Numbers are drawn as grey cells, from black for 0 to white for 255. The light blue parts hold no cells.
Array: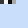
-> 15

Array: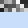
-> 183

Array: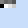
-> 113

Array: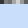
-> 112

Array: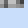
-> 192

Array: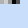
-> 150

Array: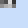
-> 218

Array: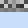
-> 176
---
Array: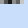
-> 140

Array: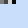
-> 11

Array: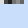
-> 114

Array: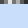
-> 116

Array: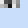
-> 201

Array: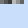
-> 184

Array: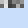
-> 132
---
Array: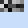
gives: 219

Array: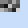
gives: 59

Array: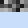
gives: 73

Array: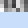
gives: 211

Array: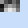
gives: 18

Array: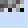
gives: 70
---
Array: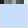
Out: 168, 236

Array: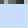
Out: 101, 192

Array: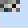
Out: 209, 225

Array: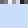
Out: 156, 239

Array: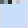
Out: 45, 221

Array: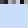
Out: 130, 206
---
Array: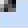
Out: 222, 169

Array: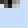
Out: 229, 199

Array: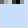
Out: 207, 178

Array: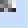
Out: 247, 233

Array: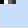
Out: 248, 107

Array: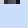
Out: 207, 92

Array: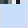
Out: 236, 139

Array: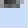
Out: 219, 173

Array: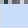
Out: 215, 187

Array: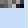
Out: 189, 159
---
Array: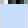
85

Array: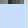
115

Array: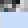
141

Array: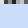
138

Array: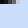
66

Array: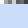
122

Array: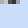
162
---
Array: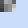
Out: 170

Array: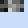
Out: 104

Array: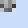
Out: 182

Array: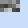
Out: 129

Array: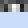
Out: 56

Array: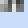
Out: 173

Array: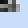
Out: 185
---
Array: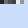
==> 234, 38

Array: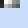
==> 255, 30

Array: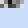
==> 227, 19

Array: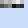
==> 235, 18

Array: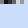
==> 214, 21

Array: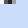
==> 246, 37

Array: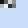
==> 241, 20
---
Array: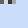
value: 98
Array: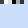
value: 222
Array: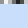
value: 110
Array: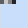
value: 95
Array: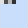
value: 224
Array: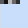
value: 19
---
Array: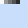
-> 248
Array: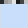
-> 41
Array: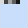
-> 217
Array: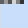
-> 96
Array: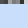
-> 80
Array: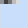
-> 146
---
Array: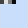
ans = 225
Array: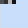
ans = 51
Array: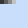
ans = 95
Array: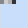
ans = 206
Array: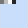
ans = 191
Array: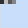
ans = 191
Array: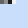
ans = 145
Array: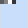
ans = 134
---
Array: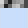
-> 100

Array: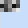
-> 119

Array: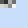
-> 144

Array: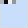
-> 240

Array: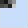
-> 35

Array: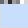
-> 46

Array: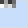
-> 219

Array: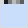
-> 121
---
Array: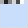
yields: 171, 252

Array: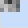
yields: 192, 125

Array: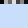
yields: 4, 16

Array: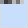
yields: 146, 199

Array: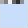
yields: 172, 143

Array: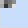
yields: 181, 224

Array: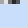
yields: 166, 85
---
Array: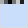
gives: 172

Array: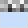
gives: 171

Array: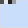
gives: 80

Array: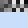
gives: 113

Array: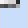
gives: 243

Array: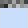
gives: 108

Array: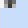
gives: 244

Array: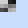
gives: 208

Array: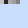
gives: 196
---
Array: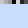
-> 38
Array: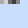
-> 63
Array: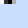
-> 5
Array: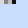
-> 190
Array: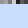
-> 92
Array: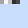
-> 46
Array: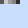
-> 130
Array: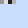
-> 33
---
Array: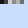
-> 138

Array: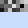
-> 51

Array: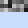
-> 115

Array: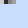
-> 159

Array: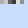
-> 60

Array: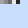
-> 231
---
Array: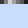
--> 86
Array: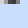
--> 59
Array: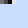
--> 15
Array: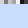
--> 24
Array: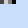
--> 127
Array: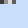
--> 220
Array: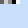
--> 9
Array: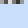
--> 54
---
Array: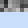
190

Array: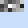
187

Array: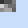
97

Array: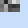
94

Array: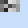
155

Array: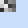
114

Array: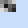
37

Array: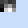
152

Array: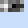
158
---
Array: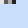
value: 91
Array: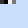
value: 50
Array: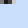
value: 66
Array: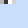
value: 183
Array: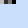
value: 45
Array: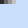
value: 105
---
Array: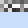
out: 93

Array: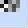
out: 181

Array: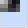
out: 16

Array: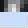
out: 90

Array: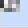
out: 174

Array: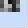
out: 47

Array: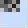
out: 146
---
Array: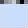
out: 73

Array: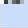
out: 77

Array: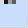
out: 92

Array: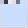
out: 118

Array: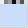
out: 86

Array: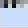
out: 25
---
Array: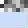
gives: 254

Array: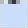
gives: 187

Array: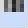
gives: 218

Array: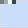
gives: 124

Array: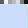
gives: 94

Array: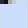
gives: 44

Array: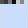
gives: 82
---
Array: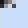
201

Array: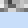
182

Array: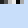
169

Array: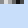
73

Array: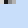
179

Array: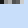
204
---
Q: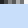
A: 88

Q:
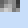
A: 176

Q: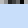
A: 63

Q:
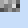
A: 133

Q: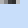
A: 60

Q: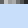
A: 170

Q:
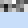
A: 79
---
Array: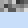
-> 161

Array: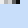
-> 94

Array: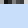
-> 61

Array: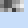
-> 156

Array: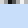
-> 241

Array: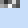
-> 116

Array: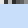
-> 99

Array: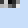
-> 69
